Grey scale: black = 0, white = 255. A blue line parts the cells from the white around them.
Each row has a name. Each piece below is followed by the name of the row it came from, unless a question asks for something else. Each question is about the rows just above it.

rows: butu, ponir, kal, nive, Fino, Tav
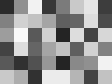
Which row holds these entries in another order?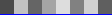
ponir
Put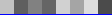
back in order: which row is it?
ponir

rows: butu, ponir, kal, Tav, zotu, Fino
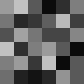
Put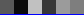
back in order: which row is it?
zotu
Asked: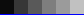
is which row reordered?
zotu
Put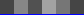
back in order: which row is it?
kal

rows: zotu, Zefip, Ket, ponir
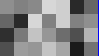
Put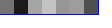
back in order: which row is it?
ponir
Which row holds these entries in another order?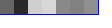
zotu

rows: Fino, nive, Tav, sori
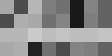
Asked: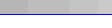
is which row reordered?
Tav
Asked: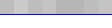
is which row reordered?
Tav
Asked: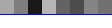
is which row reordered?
Fino
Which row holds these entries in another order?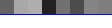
sori
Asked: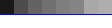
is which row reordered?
nive

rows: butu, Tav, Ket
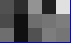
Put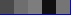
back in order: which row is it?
Tav
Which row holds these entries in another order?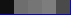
Tav
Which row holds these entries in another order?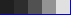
butu
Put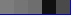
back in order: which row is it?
Tav

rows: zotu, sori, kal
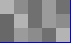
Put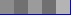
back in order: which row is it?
zotu
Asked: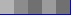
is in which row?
zotu
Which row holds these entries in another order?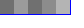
zotu
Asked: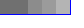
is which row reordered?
zotu
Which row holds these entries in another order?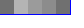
zotu
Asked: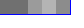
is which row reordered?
zotu

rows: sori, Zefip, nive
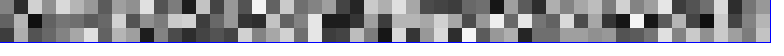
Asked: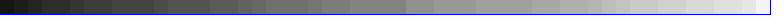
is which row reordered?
nive
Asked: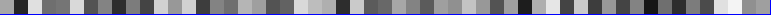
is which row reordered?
sori

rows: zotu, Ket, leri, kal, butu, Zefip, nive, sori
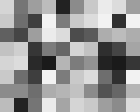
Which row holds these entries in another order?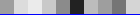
zotu
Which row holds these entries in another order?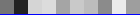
sori

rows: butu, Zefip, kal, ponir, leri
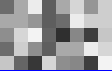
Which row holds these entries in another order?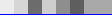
ponir
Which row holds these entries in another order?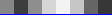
leri
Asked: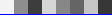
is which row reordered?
leri
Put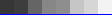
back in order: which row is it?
leri
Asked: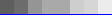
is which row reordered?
butu
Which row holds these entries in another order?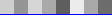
butu
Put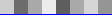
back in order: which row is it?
butu

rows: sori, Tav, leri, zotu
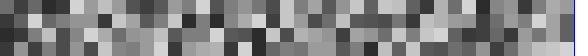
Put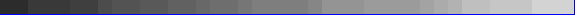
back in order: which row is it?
sori
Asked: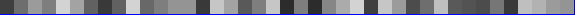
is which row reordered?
Tav
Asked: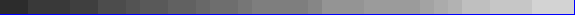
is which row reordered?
zotu
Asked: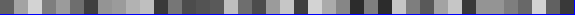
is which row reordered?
Tav
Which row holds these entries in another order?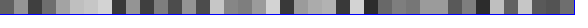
zotu
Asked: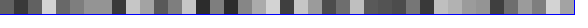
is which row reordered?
Tav
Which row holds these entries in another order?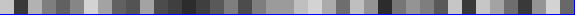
leri

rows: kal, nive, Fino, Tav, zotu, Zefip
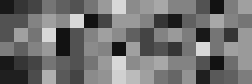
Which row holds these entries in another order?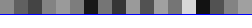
Fino
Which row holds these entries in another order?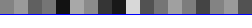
kal
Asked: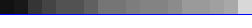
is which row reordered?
kal
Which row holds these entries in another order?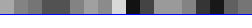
nive
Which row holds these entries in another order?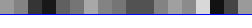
nive
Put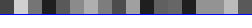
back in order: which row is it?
Zefip
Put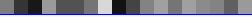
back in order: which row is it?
Fino

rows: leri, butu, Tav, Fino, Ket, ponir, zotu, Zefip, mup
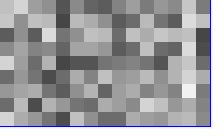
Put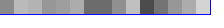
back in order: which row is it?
mup
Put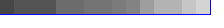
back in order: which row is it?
Ket
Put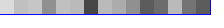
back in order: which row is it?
butu
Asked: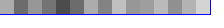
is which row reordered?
ponir

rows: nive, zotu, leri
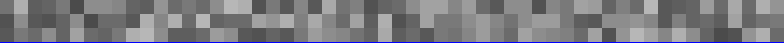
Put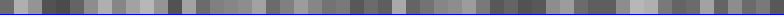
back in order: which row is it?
leri
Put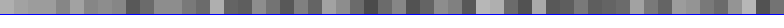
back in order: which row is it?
leri
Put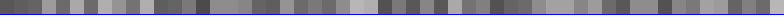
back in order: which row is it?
nive
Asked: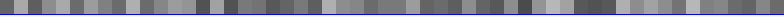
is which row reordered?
nive
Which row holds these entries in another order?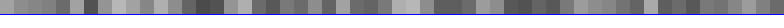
leri

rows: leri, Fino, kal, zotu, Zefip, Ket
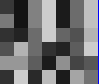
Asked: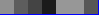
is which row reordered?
Zefip
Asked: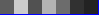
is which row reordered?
zotu
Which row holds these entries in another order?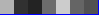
kal

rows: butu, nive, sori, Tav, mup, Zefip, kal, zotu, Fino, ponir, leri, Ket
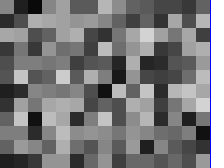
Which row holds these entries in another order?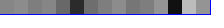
ponir
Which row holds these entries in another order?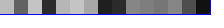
kal
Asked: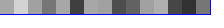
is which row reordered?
sori
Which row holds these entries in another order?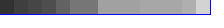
sori
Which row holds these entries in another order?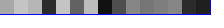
kal
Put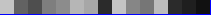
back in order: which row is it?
Fino

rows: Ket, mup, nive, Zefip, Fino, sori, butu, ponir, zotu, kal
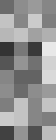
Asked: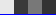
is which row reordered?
Zefip
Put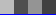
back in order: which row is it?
kal
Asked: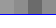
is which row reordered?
butu
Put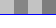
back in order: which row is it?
ponir

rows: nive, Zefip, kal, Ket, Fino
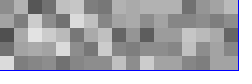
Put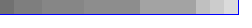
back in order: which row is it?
Fino
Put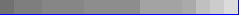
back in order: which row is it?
Zefip

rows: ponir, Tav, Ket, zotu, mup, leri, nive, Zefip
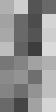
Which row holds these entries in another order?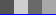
Ket
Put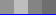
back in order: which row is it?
nive
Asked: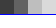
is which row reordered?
zotu
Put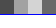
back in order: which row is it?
Tav

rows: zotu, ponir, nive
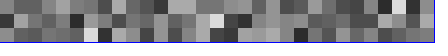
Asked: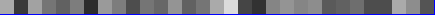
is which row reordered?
ponir
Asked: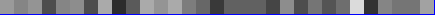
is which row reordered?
zotu

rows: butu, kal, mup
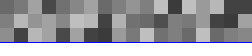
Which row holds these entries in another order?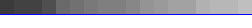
kal
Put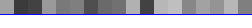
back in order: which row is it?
kal
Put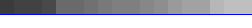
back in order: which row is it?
mup
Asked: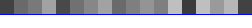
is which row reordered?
butu
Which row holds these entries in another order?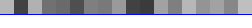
kal
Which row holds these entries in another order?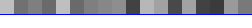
mup
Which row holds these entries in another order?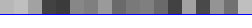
butu

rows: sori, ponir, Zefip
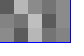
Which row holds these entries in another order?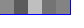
ponir
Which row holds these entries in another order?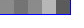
sori
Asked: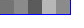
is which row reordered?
sori
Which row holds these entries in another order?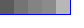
Zefip
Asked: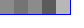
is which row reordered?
sori
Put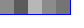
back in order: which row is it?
sori

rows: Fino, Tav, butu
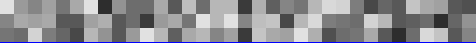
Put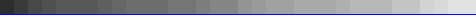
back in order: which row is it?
butu
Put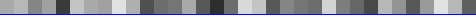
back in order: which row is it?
butu
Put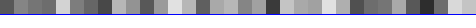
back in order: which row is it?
butu
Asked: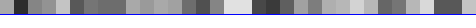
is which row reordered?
butu
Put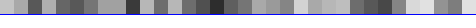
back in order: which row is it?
Fino
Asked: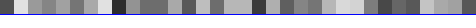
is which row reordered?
Fino

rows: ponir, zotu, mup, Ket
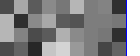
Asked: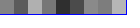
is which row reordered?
mup
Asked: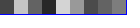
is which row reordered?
Ket
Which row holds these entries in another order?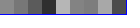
ponir

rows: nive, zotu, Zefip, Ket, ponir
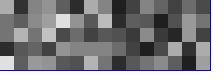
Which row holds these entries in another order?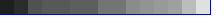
zotu
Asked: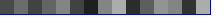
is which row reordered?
nive
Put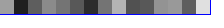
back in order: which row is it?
ponir

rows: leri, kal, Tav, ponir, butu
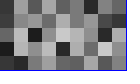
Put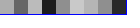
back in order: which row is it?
Tav
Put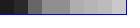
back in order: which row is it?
Tav
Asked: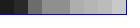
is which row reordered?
ponir
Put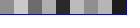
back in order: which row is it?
ponir
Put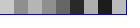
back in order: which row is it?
Tav
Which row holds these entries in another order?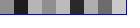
ponir

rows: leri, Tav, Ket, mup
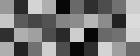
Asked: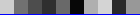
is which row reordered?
leri
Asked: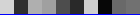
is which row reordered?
Ket
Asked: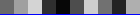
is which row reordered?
mup
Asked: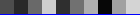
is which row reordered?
Ket
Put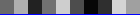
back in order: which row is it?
mup
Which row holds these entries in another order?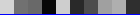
Ket

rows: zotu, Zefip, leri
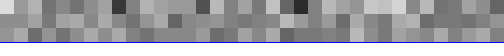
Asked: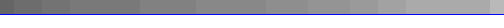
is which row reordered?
leri
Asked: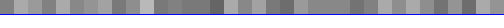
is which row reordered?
leri
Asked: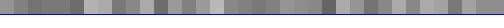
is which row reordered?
Zefip
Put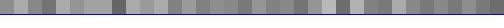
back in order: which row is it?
Zefip
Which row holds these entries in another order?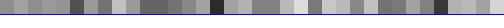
zotu
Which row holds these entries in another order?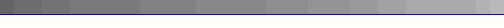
Zefip

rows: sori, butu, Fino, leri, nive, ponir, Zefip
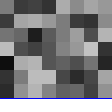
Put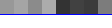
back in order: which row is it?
sori
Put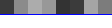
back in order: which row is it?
butu
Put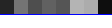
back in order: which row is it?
nive
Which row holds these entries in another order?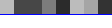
ponir

